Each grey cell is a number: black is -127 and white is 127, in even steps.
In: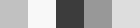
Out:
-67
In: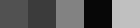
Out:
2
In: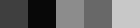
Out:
12
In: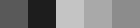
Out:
68
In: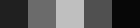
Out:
63
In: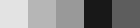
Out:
25
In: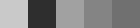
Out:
33
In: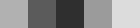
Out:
-80
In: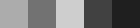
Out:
78
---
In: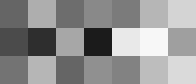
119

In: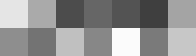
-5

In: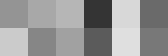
95

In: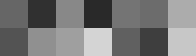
-65

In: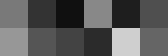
79

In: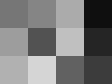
64

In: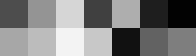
-29

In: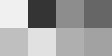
47

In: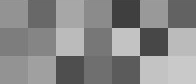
-56
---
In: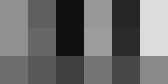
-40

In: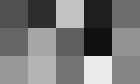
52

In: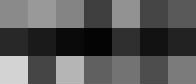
-58

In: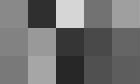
38

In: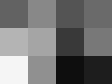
16

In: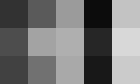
-14
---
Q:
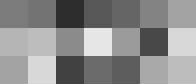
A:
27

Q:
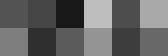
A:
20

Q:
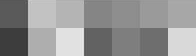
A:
-1

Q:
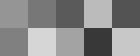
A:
35

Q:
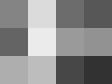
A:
107

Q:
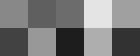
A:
-98

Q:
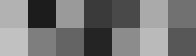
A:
12

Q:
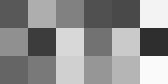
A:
-13

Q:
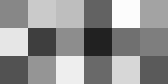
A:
-94

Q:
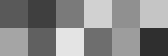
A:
-17
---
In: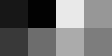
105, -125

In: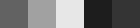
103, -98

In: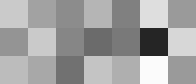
123, -90

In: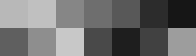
72, -105

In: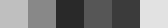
98, -86

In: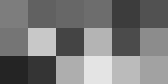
100, -91

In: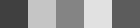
97, -63
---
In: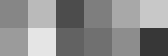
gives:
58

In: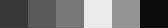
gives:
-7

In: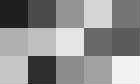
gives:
85

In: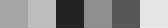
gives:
37

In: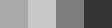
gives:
-1

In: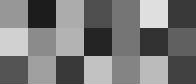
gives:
66

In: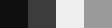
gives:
-67

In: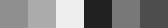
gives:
15

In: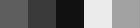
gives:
-33
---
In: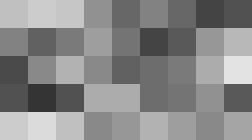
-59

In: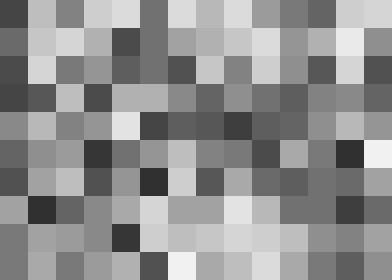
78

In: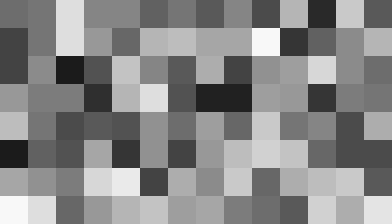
73

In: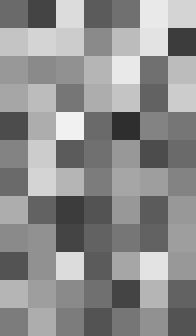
105

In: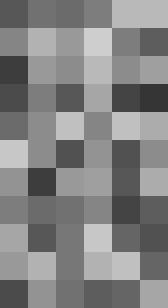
57
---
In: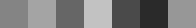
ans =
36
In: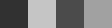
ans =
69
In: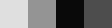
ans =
20
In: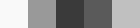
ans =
25
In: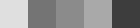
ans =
-11
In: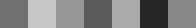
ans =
71
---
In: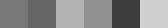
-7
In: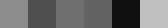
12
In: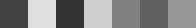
-60
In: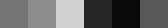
-12
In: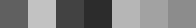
-31
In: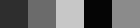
-81
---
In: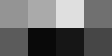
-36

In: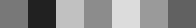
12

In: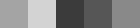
83

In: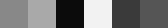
-116

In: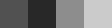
-46

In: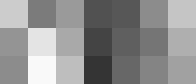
-75

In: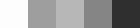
30

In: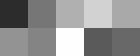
4
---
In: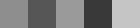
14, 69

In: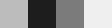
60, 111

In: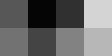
-40, 55

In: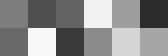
-2, 38

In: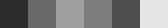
-84, 100

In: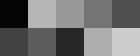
-122, 77
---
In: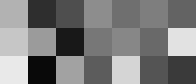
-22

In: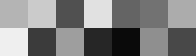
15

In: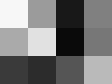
-117

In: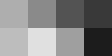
31

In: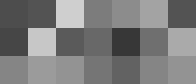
-16

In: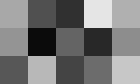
-87

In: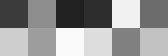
0

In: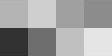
64
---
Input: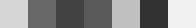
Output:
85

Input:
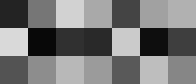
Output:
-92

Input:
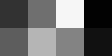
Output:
-77

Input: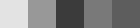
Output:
99

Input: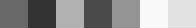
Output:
-23

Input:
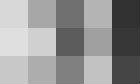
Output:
88

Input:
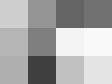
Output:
79

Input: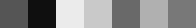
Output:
-42

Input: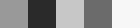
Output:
25
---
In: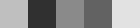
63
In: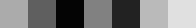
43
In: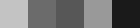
67
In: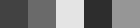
-61
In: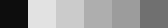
-114
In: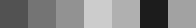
-45
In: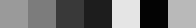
26
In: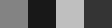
3
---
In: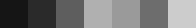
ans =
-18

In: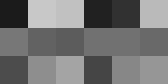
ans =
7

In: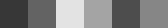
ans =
-50

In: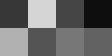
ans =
-8

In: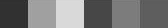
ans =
-3

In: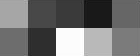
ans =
57

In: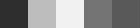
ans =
-11
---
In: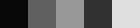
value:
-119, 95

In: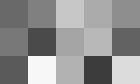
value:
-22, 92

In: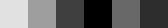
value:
97, -82

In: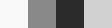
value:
121, 81

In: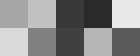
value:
38, -37

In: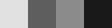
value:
96, -103

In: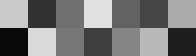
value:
73, -97
